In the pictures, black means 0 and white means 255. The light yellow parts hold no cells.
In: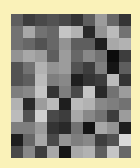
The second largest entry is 208
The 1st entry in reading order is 94
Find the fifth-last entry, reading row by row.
168
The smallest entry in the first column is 30
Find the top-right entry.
52
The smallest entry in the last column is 30
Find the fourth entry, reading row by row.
82
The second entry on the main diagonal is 168
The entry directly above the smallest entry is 168
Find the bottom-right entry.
103
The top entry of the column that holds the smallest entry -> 103
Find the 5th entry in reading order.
73
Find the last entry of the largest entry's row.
217
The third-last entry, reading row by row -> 94
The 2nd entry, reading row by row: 61
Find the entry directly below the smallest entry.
21
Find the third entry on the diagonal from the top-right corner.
30
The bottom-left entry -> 73
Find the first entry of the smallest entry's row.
147
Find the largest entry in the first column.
187
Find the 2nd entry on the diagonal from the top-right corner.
187
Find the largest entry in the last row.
197
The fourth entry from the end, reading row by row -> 178
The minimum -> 12

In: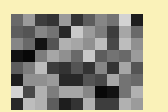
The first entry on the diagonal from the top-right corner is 29
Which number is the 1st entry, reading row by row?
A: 105
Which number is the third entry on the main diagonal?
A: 18
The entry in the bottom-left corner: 40
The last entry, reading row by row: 155
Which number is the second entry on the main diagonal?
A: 84
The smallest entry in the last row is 29
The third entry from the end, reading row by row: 61
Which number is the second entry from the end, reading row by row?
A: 177
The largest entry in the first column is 211
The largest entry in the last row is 189
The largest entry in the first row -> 211
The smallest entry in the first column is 18
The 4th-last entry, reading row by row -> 61
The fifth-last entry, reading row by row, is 177
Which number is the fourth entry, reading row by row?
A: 51

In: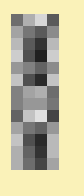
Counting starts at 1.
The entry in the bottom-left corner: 175
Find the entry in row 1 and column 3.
215
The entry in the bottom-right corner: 163
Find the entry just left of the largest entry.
195
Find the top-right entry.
90
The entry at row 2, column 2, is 118
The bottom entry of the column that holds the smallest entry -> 69
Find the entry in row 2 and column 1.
163
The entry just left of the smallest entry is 80
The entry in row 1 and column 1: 109
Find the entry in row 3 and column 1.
185
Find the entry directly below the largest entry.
99
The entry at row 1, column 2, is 175
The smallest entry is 32

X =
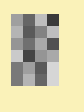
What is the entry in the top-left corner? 159
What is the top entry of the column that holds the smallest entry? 58
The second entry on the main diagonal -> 90
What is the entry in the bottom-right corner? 214
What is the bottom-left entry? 121

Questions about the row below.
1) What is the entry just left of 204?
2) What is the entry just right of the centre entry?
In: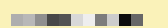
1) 124
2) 238

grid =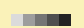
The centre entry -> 117
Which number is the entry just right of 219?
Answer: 157
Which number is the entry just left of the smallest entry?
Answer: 79

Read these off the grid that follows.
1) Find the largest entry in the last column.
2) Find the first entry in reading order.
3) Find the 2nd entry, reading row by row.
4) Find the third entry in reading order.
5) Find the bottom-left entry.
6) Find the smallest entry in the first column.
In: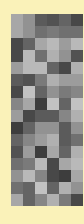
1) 194
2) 167
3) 146
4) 91
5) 167
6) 61

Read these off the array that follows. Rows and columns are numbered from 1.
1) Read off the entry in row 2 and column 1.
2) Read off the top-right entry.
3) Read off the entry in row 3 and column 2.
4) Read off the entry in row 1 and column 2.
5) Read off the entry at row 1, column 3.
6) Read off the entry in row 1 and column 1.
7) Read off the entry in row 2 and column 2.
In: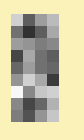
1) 113
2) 187
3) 148
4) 94
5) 157
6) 208
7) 49
